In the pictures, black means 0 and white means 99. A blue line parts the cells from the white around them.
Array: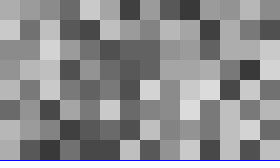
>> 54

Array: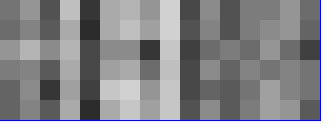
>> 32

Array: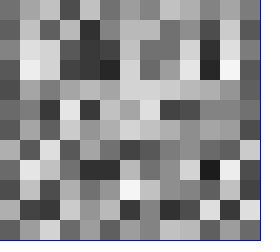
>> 75

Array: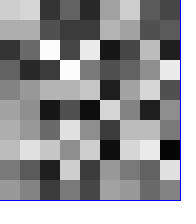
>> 20

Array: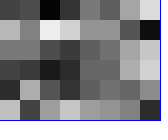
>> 2
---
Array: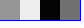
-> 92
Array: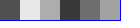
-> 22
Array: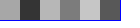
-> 48
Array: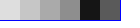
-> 55
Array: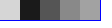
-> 33
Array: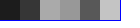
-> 59
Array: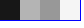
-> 70
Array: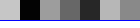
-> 15
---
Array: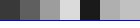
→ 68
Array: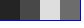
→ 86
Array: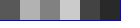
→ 26
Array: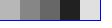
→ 13
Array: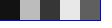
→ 90
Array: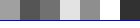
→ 99
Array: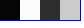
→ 18
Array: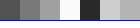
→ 80
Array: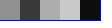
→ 78
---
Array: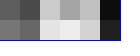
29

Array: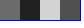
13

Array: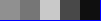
46

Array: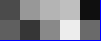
59

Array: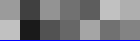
25

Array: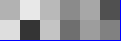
90

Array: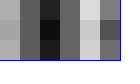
36
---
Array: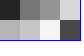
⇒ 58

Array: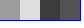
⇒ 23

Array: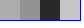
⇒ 16

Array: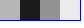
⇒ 57

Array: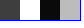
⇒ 4

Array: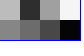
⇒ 62

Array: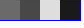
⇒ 86

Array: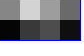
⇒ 61
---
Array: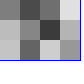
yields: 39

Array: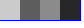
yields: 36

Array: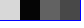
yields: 2

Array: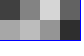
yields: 73

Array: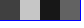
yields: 77

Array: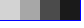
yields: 65
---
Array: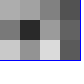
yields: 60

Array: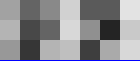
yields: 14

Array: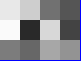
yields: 84

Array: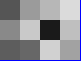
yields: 10

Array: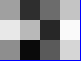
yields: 15

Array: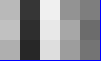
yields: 65
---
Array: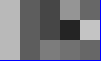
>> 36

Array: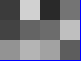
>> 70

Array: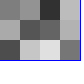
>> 77

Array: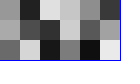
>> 83

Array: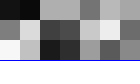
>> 75

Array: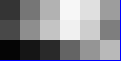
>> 8

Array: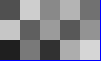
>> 47
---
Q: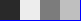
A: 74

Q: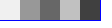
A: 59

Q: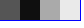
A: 66

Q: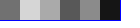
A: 44

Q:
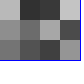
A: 25

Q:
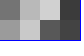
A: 34
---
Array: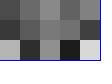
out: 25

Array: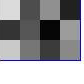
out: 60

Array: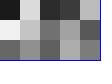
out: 34

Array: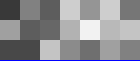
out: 76

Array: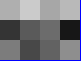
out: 9

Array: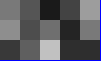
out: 47
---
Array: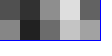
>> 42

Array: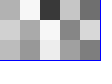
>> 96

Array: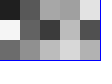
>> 23

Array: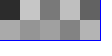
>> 62

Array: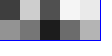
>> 11

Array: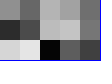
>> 73

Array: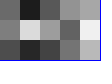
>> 61
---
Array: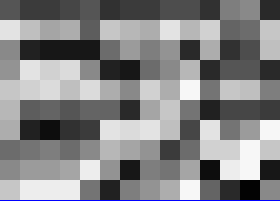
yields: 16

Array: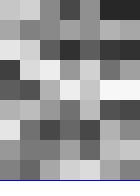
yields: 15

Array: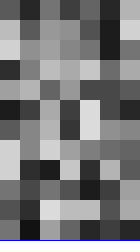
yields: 70

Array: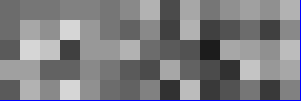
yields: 69

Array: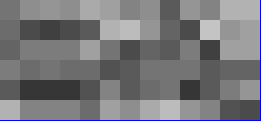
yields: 69

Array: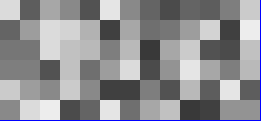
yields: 79
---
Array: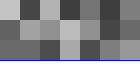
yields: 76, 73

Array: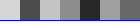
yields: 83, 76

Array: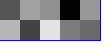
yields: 88, 71

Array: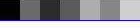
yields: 80, 67

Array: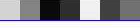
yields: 93, 82

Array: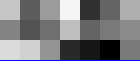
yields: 95, 85

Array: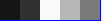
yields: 97, 71

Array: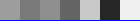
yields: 93, 78
